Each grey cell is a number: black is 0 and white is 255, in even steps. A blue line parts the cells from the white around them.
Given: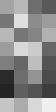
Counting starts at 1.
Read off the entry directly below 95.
171
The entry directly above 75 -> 83
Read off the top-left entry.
164
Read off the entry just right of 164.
184
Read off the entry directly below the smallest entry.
197
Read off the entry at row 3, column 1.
184
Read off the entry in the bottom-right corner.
239
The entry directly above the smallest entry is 42
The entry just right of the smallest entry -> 95
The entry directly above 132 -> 140

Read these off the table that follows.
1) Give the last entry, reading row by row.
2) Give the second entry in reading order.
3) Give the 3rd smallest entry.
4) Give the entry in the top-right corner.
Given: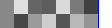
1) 149
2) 224
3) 85
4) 65

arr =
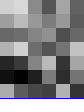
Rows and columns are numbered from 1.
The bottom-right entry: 52
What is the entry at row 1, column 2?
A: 216
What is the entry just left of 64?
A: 71
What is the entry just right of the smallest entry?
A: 30
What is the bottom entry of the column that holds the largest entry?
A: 92
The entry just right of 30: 124
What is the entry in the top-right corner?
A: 98
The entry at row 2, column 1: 158
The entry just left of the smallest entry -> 16
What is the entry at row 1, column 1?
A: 208
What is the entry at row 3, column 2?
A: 110
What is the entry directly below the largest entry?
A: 186
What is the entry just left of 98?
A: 165

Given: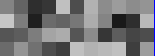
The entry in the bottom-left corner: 107
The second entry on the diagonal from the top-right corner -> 46
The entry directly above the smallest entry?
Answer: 156
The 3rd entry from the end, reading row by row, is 192
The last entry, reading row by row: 156
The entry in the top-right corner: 148
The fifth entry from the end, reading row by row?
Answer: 178
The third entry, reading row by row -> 46
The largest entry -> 198
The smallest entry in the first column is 85
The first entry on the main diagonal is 132
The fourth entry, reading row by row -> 54
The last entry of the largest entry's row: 185
